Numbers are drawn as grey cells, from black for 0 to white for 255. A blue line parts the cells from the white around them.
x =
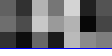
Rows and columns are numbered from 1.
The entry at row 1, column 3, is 179
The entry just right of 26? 186
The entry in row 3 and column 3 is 104
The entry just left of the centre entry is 200
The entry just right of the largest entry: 33
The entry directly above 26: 154

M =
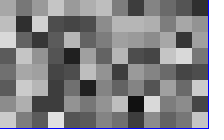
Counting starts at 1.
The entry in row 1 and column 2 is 119
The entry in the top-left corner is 167
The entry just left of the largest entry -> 91
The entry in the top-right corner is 47
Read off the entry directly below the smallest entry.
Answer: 61
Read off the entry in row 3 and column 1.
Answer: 217
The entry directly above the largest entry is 61
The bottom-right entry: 197
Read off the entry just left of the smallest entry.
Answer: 190
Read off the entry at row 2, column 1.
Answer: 190
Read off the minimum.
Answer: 17
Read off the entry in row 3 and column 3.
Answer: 54
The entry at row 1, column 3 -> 154
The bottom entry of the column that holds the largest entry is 225
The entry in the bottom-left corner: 203
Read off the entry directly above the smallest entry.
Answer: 132
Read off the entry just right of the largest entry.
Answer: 84
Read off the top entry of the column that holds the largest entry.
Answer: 197

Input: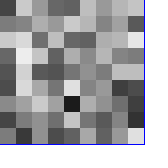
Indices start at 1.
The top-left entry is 69
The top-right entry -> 196
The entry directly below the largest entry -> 210
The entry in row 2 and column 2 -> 132
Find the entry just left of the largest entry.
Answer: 103
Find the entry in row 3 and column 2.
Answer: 217
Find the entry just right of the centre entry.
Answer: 145
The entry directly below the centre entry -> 224
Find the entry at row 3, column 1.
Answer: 202
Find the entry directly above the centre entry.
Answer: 174
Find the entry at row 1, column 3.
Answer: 153
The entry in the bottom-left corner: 124
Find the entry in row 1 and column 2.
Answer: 202
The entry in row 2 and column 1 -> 124
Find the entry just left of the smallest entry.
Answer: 161
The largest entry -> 237
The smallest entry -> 27
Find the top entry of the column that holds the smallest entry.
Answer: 97
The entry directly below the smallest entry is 196

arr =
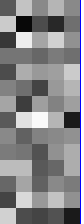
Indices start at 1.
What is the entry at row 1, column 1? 89
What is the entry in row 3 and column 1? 55
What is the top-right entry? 137
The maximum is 250
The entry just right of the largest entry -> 181
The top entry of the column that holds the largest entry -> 137
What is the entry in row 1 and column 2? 195
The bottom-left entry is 209
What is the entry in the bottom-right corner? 26
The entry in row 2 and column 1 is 203
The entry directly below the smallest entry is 237
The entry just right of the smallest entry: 76
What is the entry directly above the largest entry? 159
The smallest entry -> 8

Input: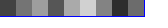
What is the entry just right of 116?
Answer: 158
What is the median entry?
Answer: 116
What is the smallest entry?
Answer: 45

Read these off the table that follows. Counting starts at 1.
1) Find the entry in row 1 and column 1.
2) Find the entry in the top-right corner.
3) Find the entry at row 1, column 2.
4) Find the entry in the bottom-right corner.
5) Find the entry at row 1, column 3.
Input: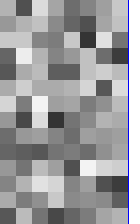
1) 179
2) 200
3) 80
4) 179
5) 219

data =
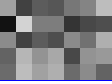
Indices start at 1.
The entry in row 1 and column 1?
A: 161
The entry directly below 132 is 72
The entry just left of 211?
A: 18
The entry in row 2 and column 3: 125
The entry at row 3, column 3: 92
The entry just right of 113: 175
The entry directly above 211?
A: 65
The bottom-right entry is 99
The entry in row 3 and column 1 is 139
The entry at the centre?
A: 78

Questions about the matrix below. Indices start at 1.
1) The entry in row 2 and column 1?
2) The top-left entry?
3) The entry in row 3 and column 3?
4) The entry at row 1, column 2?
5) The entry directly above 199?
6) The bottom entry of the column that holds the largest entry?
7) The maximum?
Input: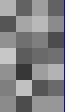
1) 84
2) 179
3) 126
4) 98
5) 145
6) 139
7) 199

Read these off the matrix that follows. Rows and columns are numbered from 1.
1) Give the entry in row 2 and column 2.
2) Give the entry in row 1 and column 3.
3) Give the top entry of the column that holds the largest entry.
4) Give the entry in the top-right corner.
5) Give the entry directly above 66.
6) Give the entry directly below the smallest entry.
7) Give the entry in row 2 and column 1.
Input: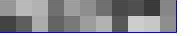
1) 94
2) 178
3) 79
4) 134
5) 150
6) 198
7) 66

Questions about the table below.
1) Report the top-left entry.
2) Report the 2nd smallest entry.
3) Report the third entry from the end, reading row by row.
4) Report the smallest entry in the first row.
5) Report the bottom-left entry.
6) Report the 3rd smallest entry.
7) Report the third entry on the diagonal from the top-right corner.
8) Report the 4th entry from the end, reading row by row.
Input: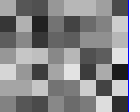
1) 171
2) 33
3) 123
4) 74
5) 130
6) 46
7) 144
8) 107
